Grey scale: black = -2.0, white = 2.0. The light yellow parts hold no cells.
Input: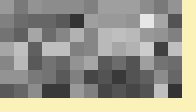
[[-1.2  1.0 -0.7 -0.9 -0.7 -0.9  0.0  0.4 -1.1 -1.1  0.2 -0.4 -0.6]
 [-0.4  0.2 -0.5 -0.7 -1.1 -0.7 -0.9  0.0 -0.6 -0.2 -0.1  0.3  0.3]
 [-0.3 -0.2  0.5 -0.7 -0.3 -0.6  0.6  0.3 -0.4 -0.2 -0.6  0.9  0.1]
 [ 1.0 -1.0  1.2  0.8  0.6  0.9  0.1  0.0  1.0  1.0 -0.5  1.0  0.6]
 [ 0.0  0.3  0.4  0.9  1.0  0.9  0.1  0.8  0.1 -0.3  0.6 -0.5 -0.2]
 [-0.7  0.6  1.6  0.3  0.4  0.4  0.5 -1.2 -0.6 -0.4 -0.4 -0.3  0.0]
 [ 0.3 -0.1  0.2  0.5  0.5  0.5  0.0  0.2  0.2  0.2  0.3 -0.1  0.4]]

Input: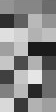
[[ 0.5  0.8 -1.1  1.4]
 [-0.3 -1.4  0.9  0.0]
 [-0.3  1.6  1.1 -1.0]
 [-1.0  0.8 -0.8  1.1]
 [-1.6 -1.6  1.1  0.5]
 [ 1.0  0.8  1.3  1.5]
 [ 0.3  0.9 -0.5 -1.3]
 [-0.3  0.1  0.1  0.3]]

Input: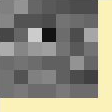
[[-0.3 -0.3 -0.1 -0.3 -0.3 -0.1 -0.2]
 [-1.0 -0.8 -0.5  0.1  0.0 -0.7 -0.2]
 [-0.4  0.3 -0.5 -0.5 -0.3 -0.2 -0.3]
 [-0.2 -0.6 -0.2  0.5  0.4  0.1  0.7]
 [ 0.6 -0.8 -0.3 -1.7  1.2 -0.4 -0.9]
 [-0.4 -0.3 -0.2 -0.8 -0.7 -0.7  0.1]
 [-0.8 -0.8 -0.7 -0.6 -0.4  0.3  0.0]]

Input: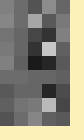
[[-0.6 -0.5  0.1 -0.3 -0.7]
 [-0.9  0.9 -0.1 -0.2 -0.5]
 [-0.8 -1.4 -0.4 -0.4 -0.6]
 [-0.5 -0.4 -0.4 -0.3 -0.3]
 [-0.6 -1.4 -1.6 -0.5  0.0]
 [-0.5  1.1 -1.2 -0.4 -0.1]
 [ 0.0 -1.2 -0.9 -0.4 -0.2]
 [-0.1 -0.6  0.6 -0.3  0.1]
 [-0.4  0.2 -0.7 -0.3  0.0]]

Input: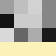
[[-1.6  0.7 -0.4  1.4]
 [ 0.1  1.2  1.2 -1.7]
 [ 0.1  1.3  1.0  0.5]]

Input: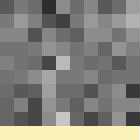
[[-1.1  0.3 -0.5 -0.9 -0.4  1.1  0.2 -0.9 -0.7 -0.4]
 [ 0.1  0.1 -0.2  0.1 -0.5 -0.1  0.3 -0.9  0.0 -0.4]
 [-1.1  0.2 -0.1 -0.7 -0.3 -0.3  0.5 -0.5 -0.6 -0.3]
 [-0.2 -0.2 -0.3  0.1 -0.1 -0.1  0.6  0.2 -0.1 -0.2]
 [-0.2 -0.6 -0.2 -0.3 -0.1  0.9 -0.9 -0.3 -0.2  0.0]
 [ 0.0  0.3 -0.4  0.0 -0.2  0.1  0.3 -0.1 -0.2 -0.2]
 [ 0.3 -0.2  0.2  0.2 -0.5 -0.3  0.1 -0.7  0.1  0.1]
 [ 0.8  0.4  0.1  0.4 -0.1 -1.0 -0.7  0.0  0.4 -0.1]
 [ 0.5 -0.3 -0.6  0.1 -0.3  0.2 -1.3 -0.3 -0.1 -0.6]]

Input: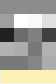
[[ 0.7  0.1 -0.1 -0.1]
 [ 0.8 -0.1  0.7  0.8]
 [-1.0  0.0 -0.3 -1.5]
 [ 1.5  1.9  2.0  0.5]
 [ 0.2  0.2  0.2  0.2]]

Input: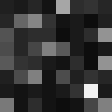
[[ 0.0 -0.9 -1.7 -1.8 -1.7 -1.3 -1.7 -0.1]
 [-1.6  1.8 -1.2 -1.6 -1.7 -1.6 -1.7 -1.6]
 [-1.4 -1.2 -1.5 -0.8 -1.7  0.0 -0.8 -1.5]
 [ 0.3 -1.8 -1.3 -1.7 -1.6 -1.3 -1.2 -0.6]
 [-1.6 -1.8 -1.6 -0.6  0.0 -0.9 -1.4 -0.8]
 [ 0.3 -1.3 -1.6 -1.8 -1.3 -1.3 -1.4 -0.7]
 [-1.5 -1.8 -1.6 -1.7 -1.2  0.1 -0.4 -1.4]
 [-1.4 -1.2 -1.3  0.6 -1.7 -1.4 -1.6 -1.5]]

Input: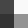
[[ 0.3 -1.2]
 [ 1.9 -0.9]]
